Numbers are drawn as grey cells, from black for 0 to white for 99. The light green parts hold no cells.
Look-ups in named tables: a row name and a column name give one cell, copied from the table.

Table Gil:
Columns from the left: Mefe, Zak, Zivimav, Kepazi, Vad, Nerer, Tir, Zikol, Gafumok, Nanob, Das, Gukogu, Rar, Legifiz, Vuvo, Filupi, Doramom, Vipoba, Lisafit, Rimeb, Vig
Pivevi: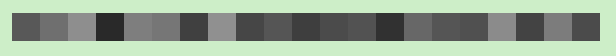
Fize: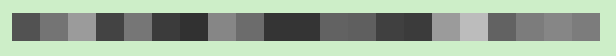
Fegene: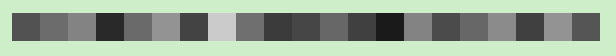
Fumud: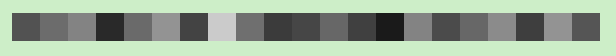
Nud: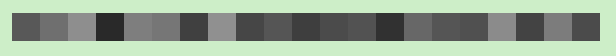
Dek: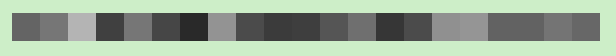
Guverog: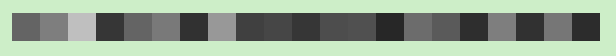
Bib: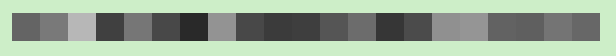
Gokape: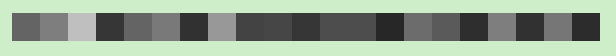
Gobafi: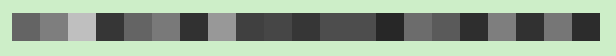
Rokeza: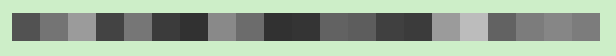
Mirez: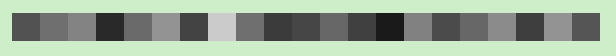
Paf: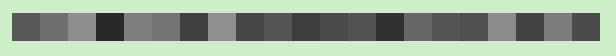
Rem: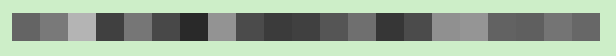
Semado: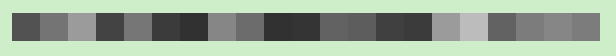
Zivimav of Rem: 70
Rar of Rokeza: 36
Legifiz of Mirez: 10
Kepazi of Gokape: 21
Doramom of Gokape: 18
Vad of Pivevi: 49
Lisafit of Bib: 37
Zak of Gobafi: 49
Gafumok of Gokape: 26
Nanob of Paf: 33
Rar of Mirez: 25
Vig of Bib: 40
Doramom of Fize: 73

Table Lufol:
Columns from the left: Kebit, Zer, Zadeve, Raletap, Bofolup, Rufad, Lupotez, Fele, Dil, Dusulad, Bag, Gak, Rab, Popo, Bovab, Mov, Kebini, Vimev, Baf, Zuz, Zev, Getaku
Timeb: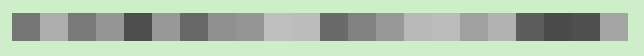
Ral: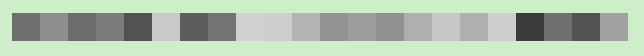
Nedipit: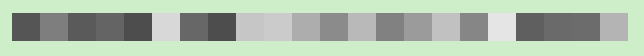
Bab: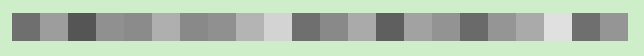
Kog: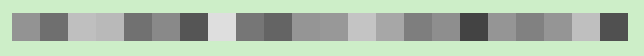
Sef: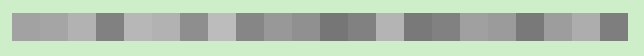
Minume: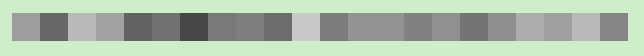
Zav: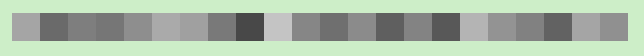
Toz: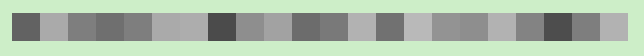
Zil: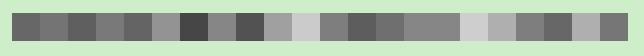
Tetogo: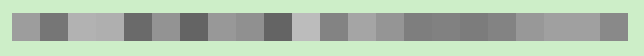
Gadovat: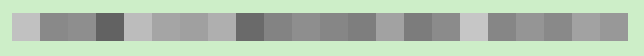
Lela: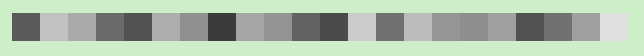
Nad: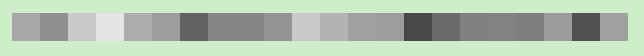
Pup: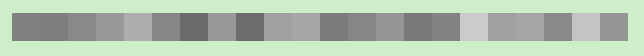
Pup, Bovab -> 47
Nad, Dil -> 52
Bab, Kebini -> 41
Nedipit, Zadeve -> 35
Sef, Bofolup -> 71
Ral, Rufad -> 78
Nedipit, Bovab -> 60
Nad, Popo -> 61
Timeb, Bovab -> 72
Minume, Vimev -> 55
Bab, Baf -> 66
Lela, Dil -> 64
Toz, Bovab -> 72
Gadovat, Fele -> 68
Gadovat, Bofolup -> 73
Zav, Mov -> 34
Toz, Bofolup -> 49
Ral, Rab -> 61
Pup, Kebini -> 79
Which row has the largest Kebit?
Gadovat

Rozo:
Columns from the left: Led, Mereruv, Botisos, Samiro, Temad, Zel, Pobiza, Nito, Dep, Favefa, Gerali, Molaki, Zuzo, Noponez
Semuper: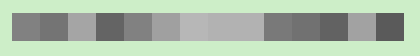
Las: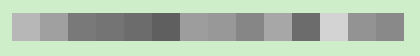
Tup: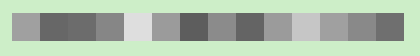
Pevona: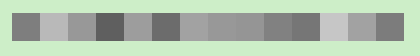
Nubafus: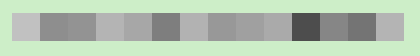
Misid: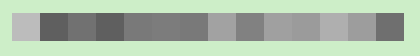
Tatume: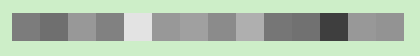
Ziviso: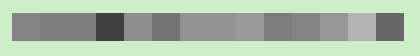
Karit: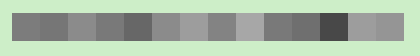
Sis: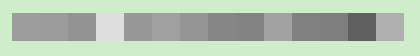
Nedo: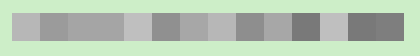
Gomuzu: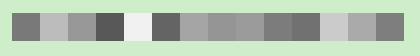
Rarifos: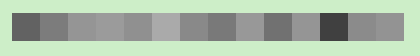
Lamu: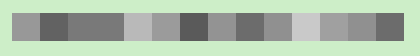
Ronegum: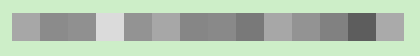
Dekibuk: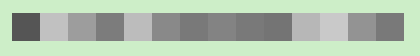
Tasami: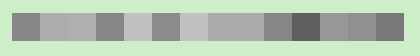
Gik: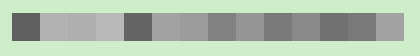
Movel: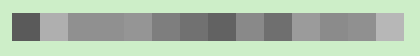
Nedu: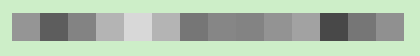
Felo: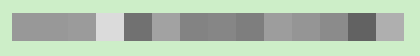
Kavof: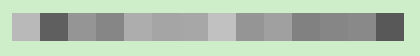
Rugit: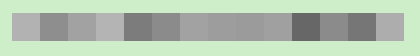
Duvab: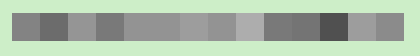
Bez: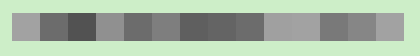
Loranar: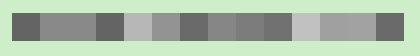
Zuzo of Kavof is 53
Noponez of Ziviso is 40
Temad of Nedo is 74
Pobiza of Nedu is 46
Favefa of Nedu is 57
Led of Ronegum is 65
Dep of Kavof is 58
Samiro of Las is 45
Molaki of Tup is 62
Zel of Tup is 60
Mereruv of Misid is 37
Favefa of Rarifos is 44
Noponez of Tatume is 57
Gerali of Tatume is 44

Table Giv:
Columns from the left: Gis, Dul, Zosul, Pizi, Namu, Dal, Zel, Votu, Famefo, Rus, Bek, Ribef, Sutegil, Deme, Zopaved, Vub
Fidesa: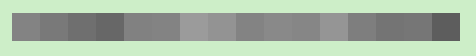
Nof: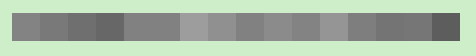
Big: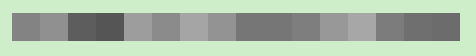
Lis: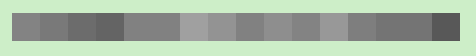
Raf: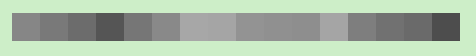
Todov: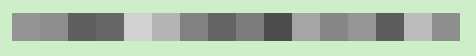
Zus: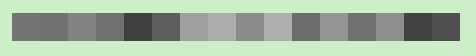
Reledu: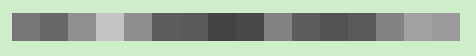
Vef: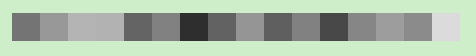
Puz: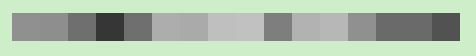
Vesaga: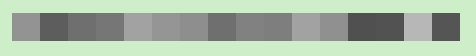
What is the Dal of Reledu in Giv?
36
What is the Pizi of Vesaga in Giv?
46
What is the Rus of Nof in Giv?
54
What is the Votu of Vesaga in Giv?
43
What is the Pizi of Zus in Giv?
44
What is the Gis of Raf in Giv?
52
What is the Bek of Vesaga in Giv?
63
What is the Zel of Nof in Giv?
61
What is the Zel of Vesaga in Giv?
55
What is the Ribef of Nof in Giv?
58
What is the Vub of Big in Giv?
42
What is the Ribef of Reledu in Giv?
32
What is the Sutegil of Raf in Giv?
49
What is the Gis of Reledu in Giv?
46
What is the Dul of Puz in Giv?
55
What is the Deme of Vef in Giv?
61
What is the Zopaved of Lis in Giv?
45
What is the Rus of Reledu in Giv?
51
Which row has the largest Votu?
Puz

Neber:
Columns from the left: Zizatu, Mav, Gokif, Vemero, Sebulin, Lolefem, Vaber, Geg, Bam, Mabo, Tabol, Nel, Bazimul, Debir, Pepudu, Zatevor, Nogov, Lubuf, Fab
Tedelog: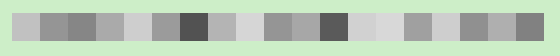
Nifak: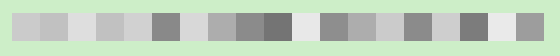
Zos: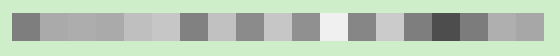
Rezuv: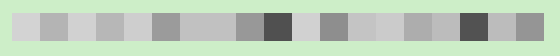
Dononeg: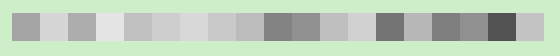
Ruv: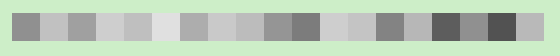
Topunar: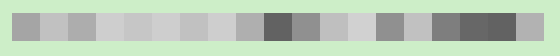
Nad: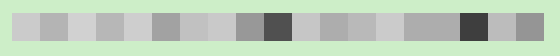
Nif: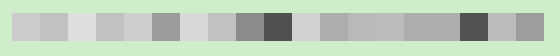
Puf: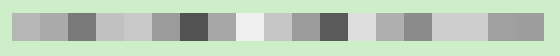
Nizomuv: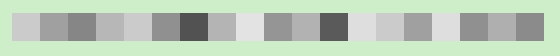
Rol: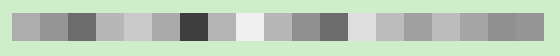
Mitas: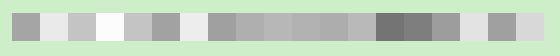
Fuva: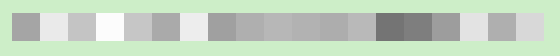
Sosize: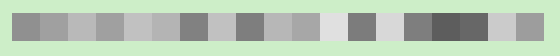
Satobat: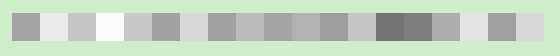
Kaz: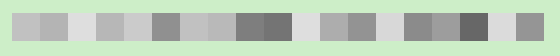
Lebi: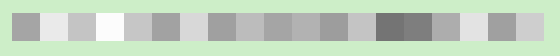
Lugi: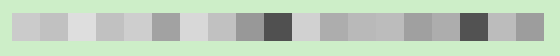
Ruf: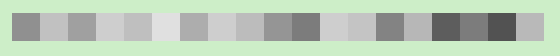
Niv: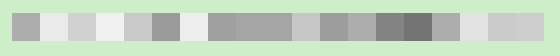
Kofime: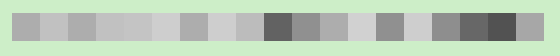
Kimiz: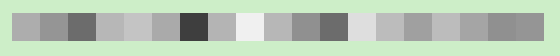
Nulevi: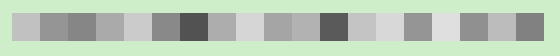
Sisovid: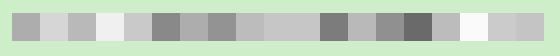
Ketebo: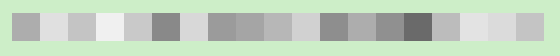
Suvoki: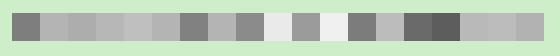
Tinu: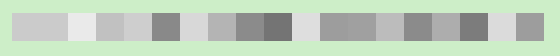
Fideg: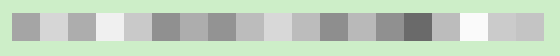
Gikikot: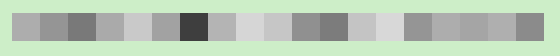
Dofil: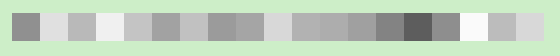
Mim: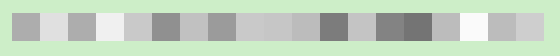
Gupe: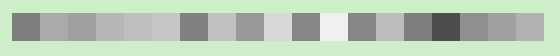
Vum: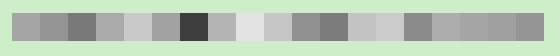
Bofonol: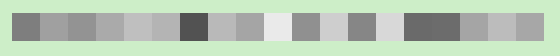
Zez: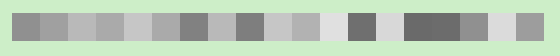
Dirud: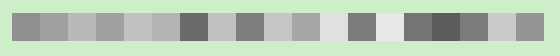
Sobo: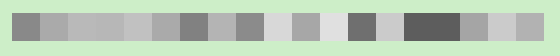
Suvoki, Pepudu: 41
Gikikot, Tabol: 56
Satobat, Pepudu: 49
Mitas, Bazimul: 72
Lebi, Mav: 91
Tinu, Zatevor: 67
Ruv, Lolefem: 87
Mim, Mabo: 77
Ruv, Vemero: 80
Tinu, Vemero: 75
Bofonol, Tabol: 56
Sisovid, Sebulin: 78
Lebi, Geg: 62
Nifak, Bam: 54
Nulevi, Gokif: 52
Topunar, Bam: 68
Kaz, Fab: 58
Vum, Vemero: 66

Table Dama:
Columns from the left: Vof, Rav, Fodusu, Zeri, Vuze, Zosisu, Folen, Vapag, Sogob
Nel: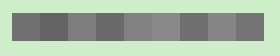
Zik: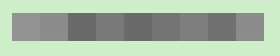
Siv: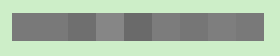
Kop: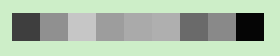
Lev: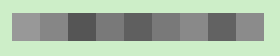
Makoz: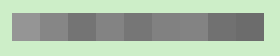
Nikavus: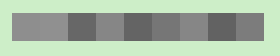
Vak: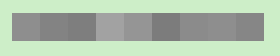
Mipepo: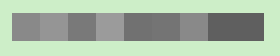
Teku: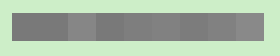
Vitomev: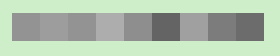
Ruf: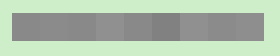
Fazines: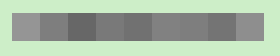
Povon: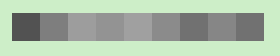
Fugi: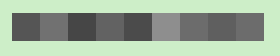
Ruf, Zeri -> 56
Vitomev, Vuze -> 55
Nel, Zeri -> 41
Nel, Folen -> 43
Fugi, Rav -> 44
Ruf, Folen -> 56
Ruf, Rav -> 54
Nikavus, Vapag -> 38
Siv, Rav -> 47
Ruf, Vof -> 53
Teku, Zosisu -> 50
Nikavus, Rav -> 56
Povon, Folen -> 44
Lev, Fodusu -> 33

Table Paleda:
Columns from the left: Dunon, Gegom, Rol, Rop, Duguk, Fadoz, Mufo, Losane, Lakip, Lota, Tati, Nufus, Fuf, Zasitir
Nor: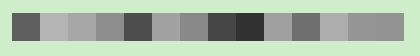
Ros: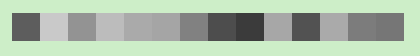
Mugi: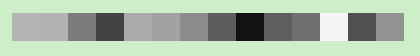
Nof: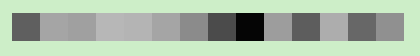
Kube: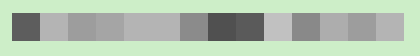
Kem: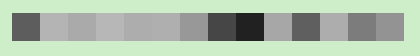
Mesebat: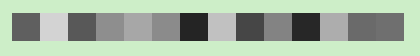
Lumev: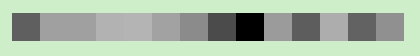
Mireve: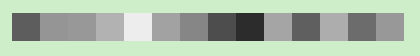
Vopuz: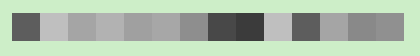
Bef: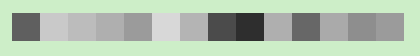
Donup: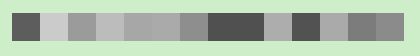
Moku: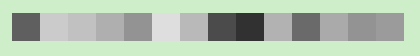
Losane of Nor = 27
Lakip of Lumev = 0
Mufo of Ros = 50
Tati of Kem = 37
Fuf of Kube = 61
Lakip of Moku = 19
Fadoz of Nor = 63
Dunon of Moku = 37
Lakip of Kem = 13
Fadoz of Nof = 64
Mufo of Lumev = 54
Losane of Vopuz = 28
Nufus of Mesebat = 67
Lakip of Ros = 23
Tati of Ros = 32
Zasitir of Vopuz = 56
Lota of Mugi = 37
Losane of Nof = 29
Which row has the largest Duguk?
Mireve

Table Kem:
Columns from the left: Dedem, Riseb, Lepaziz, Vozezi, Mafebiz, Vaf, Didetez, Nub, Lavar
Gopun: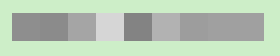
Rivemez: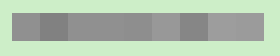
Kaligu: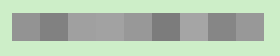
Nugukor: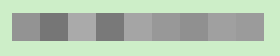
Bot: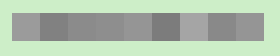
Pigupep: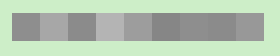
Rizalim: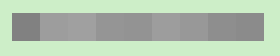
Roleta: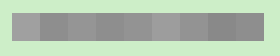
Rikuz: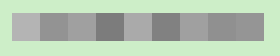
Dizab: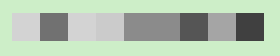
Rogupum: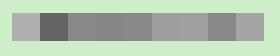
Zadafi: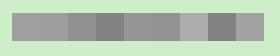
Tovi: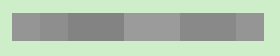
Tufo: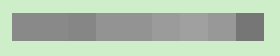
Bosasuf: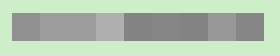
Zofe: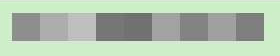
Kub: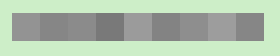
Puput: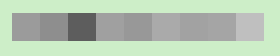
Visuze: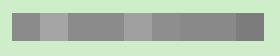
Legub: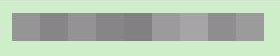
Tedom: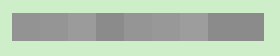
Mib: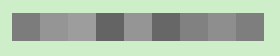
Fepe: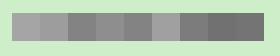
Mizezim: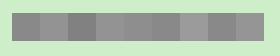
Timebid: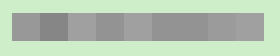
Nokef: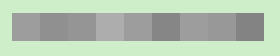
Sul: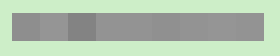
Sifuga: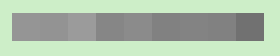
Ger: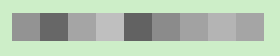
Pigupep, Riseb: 65
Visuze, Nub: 53
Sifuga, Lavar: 44
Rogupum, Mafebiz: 53
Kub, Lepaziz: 54
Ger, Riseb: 40

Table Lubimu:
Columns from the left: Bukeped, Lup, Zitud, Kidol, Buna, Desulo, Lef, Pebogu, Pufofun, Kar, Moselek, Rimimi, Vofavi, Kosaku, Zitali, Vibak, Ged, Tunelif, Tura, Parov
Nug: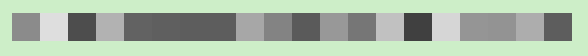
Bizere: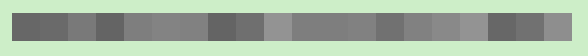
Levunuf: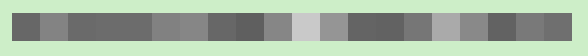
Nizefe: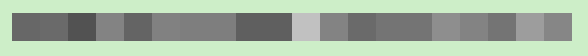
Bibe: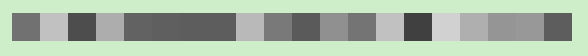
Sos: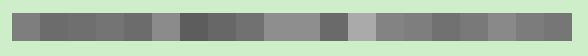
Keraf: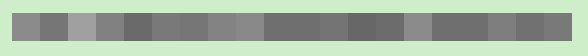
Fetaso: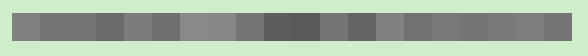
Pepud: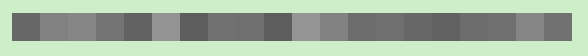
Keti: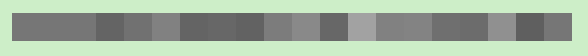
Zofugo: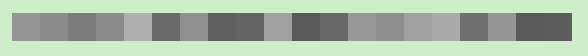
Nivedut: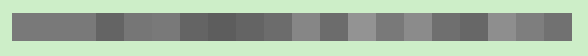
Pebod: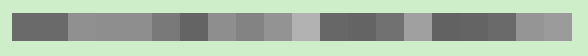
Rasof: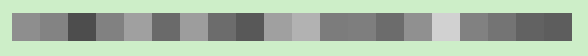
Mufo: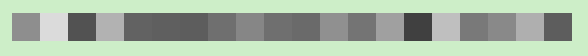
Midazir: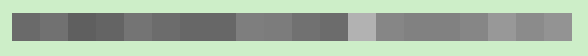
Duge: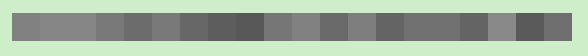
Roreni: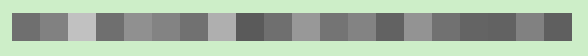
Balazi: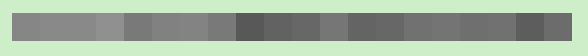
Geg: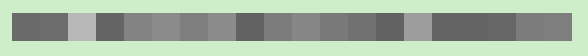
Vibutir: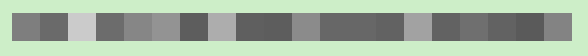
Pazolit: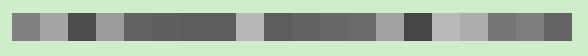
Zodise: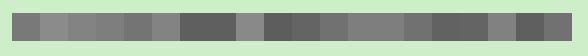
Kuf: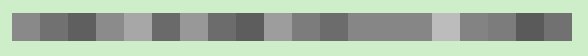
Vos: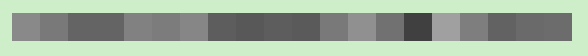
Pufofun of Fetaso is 45
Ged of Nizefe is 51
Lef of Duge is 40
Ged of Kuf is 51
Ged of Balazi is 43
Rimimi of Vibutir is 40
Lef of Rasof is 61
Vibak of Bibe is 81
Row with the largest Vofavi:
Midazir

